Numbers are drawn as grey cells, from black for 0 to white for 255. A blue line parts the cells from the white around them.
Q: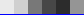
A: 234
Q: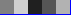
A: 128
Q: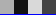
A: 175
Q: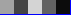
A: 163
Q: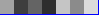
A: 163
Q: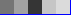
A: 117
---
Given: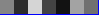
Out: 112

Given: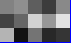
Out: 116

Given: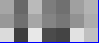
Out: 152

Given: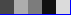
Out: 124

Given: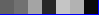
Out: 113

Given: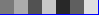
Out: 122

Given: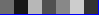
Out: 109

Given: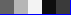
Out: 99
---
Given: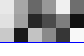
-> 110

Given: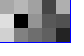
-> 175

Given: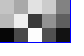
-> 130

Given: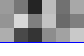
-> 168

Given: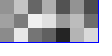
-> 76

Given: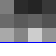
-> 56

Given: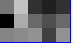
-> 49
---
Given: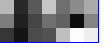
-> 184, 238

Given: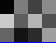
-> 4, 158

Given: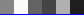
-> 133, 30

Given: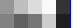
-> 150, 30

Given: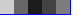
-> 206, 124

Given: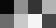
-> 8, 70

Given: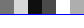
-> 116, 174
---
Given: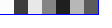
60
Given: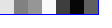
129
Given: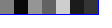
8
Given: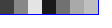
135
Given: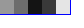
109
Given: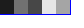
113
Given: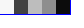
66
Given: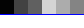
66
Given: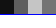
94
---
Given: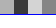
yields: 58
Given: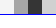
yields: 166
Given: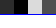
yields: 1
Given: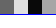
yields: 223
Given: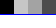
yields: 198
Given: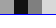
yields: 17
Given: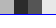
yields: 43
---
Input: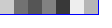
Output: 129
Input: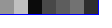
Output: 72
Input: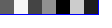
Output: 144
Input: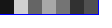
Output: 168
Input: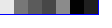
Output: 71
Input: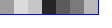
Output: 38
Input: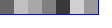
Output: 128
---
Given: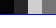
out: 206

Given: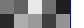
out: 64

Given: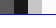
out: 198

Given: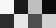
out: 79

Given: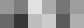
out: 91

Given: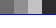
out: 194

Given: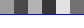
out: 225

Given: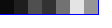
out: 228

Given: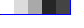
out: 38
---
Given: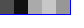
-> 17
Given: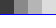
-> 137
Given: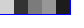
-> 51
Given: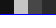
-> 197
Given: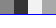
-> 52
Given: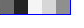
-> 35
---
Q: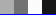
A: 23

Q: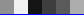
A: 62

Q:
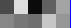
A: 96

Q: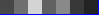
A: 97

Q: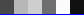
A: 110

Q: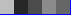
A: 139

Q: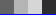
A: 46

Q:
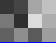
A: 193
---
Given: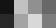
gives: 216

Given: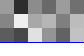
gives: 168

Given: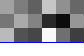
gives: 131

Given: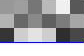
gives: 137

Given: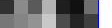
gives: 147

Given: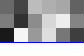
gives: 140

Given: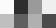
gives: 176

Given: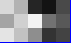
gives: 243

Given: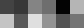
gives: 223
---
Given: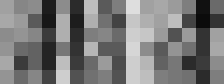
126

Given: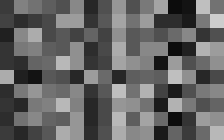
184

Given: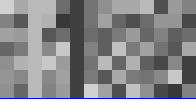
130

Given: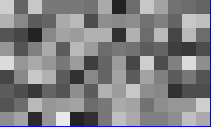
170

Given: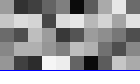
170
